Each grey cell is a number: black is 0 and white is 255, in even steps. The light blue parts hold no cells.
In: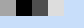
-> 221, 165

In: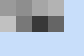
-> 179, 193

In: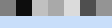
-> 148, 127

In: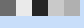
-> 176, 108

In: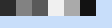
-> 18, 44

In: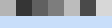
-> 215, 180

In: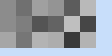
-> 185, 166

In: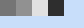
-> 46, 117

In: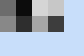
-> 199, 136
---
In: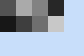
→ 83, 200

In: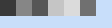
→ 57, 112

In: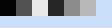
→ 5, 183

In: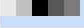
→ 233, 123

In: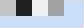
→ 195, 162

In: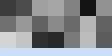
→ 61, 91

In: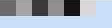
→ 107, 215

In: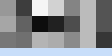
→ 152, 54

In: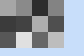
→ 166, 189
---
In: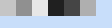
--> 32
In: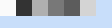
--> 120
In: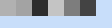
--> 196
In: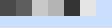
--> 180
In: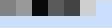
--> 89
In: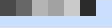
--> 161
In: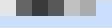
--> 87
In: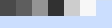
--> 50
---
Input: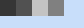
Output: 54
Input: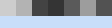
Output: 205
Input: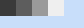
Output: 58
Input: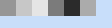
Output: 150
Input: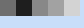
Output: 110
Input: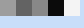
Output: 157
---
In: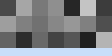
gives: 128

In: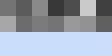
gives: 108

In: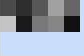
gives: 25

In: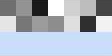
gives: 119

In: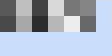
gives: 168

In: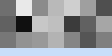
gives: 16

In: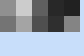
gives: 164

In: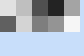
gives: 212

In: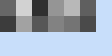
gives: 162

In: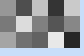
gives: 220
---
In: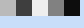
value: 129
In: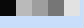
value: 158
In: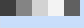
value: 132
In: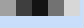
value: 114
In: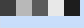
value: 91
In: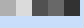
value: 104
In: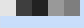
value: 126
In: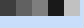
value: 97
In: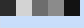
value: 109
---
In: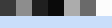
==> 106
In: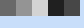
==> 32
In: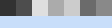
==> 107
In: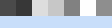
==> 254
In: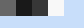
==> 55
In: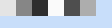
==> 78
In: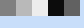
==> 12
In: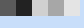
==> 167
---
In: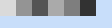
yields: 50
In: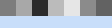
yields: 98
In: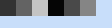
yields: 133
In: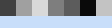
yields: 195
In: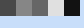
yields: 18
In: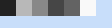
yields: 249
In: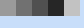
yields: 194
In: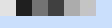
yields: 196
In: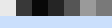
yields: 120
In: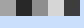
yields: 61
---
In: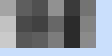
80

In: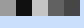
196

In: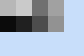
112

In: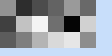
76

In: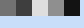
222

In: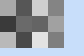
207
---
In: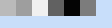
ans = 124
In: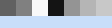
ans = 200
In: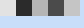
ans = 197
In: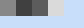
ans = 218
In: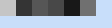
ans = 112
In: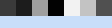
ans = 80
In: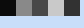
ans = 50
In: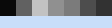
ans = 50
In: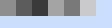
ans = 203
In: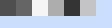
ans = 196
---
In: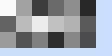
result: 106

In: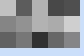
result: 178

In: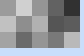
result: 149

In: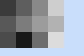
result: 94

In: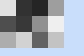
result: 50

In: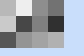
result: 238

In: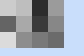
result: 190
